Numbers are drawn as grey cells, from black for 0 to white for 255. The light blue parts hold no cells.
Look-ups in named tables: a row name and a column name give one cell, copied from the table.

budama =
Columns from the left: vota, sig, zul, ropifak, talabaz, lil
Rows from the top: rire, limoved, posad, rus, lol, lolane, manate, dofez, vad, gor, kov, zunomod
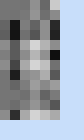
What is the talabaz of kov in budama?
121
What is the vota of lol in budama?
140
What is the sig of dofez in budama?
29
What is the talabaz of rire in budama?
104
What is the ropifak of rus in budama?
85
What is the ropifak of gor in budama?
140
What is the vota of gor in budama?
117
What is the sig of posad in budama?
22
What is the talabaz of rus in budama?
143
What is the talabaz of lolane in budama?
145
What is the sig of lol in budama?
90
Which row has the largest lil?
rire

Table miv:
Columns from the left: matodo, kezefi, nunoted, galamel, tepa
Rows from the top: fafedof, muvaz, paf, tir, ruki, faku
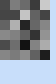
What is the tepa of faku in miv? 29
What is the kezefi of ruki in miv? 110
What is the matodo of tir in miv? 137
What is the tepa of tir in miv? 147
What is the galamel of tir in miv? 51
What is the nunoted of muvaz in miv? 196
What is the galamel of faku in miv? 97
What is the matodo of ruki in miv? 75
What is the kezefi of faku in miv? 123
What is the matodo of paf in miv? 99
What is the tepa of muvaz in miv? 68
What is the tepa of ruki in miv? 172
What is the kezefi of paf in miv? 176
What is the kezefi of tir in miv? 129
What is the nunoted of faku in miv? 140
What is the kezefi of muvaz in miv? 69
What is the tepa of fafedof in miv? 202
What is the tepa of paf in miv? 134

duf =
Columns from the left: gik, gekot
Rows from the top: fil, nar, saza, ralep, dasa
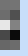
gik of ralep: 72
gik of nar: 109
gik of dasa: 103
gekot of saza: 130
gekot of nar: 80
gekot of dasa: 108
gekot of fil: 116
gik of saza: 231
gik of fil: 115
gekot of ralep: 11
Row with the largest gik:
saza

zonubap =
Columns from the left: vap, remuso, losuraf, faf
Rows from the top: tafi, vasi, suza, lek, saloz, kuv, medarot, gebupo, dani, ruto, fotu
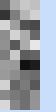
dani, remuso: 102
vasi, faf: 209
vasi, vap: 52
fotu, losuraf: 112
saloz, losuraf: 172
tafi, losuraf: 200
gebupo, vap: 154
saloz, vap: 145
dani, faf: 88
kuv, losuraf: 93
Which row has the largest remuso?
lek

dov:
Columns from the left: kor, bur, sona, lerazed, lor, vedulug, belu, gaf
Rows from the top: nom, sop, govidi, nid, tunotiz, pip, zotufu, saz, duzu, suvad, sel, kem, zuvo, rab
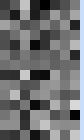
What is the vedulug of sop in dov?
156
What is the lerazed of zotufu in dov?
108
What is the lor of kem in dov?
153
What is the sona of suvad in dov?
63
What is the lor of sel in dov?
61
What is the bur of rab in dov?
51
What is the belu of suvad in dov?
84
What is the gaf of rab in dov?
198
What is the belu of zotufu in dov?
106
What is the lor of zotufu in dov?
117
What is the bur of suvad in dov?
187
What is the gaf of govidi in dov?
33
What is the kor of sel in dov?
83
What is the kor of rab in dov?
60
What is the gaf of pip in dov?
37
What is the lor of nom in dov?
0
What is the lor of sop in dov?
69

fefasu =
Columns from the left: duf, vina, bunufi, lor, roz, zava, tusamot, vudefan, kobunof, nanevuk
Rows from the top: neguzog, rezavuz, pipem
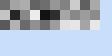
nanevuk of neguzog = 169
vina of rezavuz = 38
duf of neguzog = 111
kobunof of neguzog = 96
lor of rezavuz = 236
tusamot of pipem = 224
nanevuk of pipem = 231
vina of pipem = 178
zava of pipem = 157
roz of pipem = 108
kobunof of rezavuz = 156
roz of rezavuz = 18
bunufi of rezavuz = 136
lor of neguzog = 99
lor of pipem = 144
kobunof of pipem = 164
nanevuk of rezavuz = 139
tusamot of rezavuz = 166
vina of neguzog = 164
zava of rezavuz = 46
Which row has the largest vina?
pipem

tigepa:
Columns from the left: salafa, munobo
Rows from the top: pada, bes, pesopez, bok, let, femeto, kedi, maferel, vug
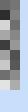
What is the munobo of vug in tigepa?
172
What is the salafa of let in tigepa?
61
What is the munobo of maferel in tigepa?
139
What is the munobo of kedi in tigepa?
88
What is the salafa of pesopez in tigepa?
213
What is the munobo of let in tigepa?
151
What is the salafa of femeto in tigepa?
161
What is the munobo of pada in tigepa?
117
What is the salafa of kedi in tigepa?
200
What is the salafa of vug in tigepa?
227
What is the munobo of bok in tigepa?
135
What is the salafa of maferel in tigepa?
111
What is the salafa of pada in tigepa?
106
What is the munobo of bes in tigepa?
129
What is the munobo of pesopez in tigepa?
111
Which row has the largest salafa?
vug

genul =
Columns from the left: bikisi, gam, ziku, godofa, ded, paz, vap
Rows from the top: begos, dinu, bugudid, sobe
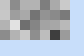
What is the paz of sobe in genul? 62
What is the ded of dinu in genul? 147
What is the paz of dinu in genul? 138
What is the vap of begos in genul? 202
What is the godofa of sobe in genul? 142
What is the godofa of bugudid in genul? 133
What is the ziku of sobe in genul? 201
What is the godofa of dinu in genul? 116
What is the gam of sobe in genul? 179
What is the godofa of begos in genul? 179
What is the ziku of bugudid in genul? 111
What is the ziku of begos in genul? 178
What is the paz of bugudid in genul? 167
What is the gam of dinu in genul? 158
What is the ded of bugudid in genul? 163
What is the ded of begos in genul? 126
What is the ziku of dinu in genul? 169
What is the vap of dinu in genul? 122
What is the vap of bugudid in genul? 185
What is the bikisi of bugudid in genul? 179
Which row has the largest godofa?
begos

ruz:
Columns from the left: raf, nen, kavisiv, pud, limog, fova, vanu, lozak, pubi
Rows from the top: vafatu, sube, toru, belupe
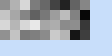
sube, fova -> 157
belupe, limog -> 139
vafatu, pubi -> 134
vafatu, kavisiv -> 215
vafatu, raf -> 144
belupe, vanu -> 181
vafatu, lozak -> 99
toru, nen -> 182
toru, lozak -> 142
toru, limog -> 166
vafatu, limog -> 104
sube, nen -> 167
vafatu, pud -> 124
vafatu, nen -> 178
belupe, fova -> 202
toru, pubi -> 56
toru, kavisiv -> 215
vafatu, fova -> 67
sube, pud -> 97

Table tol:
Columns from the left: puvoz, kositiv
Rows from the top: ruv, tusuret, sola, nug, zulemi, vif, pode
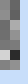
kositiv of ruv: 102
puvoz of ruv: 136
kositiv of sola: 172
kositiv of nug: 146
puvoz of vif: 211
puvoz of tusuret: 142
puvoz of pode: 130
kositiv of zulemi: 123
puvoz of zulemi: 119
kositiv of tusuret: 97
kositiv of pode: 145
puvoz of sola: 109
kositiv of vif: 43
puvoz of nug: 111
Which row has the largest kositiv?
sola

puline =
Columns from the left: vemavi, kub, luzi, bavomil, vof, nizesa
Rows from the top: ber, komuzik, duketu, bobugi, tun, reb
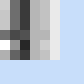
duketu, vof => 194
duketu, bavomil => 182
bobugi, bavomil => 182
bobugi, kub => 73
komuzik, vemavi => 199
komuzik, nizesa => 234
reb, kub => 99
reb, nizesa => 234

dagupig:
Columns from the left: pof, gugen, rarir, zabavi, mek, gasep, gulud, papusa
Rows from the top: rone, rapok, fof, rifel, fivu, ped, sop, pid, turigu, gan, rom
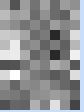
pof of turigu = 141
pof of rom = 81
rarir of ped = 173
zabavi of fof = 135
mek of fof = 111
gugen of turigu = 102
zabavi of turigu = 135
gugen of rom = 102

